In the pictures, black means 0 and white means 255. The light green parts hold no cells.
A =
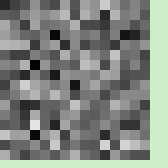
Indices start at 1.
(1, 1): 38
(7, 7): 109
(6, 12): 194
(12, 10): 92
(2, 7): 184
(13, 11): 138
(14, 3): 162
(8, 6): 25
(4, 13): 21
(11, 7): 114
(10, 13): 137
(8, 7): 149
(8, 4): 132
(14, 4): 10
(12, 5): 100
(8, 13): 79
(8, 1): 92
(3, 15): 106
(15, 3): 103
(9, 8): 21
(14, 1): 195
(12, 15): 104
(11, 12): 178
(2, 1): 91
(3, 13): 120
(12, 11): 110
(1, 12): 150
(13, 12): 111
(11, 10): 98
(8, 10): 121
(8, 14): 82
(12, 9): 97
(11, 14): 121
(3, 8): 175
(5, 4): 57
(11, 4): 48
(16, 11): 51
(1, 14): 131
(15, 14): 189

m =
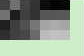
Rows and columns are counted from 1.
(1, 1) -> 65
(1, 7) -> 8
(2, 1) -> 114
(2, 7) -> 88
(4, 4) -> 106
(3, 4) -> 118
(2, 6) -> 87
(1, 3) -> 67
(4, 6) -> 192

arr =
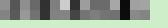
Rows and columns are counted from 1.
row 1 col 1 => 144
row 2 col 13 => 12
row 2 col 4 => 114
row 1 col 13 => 11
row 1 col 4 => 105
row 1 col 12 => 167
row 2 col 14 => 137
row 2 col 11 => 116
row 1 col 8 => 49
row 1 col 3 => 143

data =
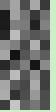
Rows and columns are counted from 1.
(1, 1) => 120
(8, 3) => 84
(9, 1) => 166
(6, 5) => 92
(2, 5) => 113
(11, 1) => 60
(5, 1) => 147
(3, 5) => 129
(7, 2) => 86
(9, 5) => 63
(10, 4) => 152
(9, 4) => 171
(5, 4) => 176
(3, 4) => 33

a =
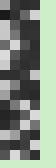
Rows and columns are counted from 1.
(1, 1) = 161
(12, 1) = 37
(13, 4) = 115
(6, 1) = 218
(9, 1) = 198
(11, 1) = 49
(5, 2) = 213
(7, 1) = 203
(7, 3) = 47
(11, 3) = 206
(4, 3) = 50
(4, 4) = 51
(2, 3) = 103
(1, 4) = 48
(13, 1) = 42
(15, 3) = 61
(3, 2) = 87

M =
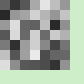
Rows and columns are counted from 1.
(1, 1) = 97
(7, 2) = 141
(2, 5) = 181
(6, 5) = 76
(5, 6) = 68
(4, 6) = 203
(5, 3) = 157
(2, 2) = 152
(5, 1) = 122
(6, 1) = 192
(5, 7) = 116
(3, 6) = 41
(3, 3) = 102
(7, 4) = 84
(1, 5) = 228
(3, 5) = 191

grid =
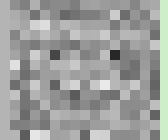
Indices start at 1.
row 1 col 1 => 180
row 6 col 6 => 70
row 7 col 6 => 182
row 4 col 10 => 179
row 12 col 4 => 153
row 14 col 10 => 211
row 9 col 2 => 110
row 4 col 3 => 180
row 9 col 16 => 100
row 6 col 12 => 39
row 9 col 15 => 152
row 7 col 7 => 183
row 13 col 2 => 127
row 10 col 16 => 110
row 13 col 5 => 119
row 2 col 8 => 114
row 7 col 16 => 126
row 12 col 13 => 141
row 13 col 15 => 162
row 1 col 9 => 159
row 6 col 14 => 131
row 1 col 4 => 176
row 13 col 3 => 128
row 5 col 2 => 152
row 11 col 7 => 151
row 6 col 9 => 129
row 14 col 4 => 230
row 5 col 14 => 164
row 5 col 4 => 123
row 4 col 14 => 181
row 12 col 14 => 131
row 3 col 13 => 160
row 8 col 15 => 161
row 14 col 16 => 118
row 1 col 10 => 162
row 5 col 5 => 147
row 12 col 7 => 174

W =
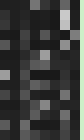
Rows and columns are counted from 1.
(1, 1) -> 31
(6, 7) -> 32
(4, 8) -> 125
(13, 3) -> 106
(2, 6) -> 25
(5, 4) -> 26
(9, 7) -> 54
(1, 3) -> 34
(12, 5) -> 45
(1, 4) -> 117
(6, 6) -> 40
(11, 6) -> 42
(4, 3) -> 66
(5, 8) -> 31
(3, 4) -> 28
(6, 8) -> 38
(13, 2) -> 33
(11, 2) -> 28
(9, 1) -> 32
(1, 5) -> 53
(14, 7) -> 66
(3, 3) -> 41
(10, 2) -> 35
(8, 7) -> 49
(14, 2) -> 33
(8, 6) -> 25
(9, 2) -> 31
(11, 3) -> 45
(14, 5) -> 47
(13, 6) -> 28
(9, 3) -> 57
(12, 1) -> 35
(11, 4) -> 76
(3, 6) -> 25

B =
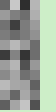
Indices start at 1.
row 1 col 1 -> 104
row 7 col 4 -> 152
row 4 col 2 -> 107
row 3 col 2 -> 62
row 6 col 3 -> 52
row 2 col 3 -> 110
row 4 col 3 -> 123
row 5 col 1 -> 156
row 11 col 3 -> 196
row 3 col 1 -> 114
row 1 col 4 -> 182
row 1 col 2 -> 200
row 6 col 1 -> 59
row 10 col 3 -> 168

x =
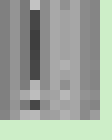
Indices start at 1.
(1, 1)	128
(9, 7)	144
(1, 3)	122
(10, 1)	128
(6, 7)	162
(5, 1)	128
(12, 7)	176
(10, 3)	169
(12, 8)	166
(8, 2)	148
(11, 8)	166
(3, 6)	168
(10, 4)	189
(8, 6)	168
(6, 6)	168
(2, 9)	139
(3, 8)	166
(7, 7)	176
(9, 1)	128
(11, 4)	71
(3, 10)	133
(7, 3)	122
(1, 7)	145
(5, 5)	140
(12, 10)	156
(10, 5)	160
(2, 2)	148
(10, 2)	152
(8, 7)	162
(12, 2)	154
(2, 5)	140
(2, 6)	168
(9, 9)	139
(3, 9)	139

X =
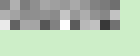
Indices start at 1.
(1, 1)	129
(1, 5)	166
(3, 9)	184
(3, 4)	165
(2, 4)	143
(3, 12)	113
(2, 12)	194
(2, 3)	142
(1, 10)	130
